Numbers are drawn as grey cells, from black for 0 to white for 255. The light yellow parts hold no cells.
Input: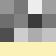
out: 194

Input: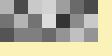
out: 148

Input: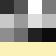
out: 12

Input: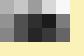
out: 101

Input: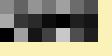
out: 31

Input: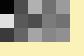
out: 144
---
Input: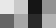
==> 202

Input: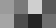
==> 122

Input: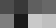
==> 56

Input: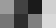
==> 66

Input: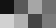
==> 89

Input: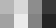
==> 216
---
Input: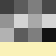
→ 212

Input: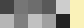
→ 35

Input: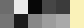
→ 169

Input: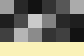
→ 30

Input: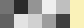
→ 63

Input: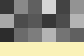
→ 180

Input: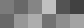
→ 163

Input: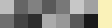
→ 26

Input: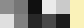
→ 28

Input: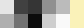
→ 249
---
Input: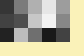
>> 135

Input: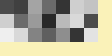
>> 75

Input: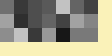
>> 132

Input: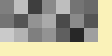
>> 84

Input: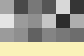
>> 174

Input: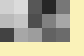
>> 167

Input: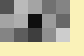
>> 103
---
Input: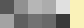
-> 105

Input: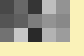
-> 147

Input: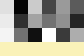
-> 144

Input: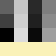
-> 32

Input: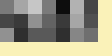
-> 166

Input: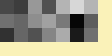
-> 6

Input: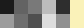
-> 221

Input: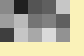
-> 128
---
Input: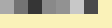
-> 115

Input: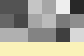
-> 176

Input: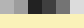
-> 157

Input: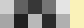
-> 32

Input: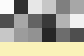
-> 156

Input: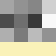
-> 123

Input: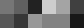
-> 55

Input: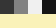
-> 130

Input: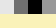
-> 111
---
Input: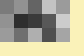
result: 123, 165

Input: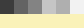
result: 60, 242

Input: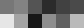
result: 119, 186

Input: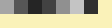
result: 165, 47

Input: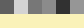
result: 95, 150

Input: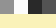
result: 146, 83
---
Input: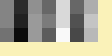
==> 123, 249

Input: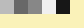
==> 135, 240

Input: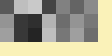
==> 179, 201

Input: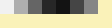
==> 39, 241

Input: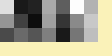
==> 160, 253

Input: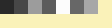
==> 92, 252
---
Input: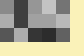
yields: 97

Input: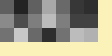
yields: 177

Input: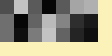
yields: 15

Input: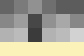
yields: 210

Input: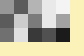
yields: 27

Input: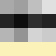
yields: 203

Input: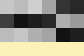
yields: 30

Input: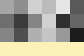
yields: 28

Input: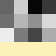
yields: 171
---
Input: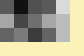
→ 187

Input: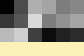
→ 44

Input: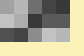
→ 183

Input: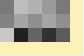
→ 91

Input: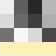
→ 72

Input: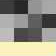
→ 168
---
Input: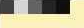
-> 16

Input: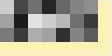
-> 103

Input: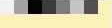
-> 124

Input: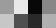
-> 199

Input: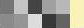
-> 184

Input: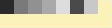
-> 221

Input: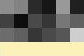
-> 153
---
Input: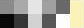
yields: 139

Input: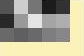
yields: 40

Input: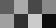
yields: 94

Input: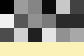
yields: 240

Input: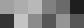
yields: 161

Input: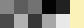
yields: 134

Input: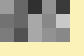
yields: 114

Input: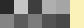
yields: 41

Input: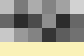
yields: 103
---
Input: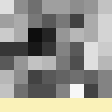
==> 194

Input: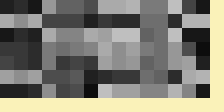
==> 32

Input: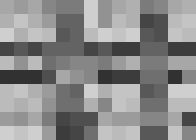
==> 207

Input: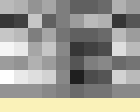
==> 147

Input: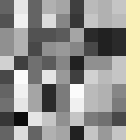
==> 100

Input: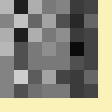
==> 131

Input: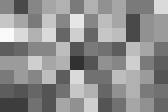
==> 61

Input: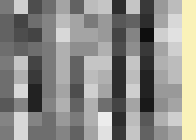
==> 122

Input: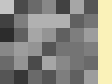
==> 85
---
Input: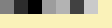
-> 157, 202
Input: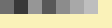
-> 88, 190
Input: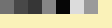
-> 133, 220
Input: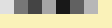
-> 165, 224
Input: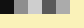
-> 206, 206
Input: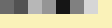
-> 149, 214
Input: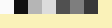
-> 220, 250
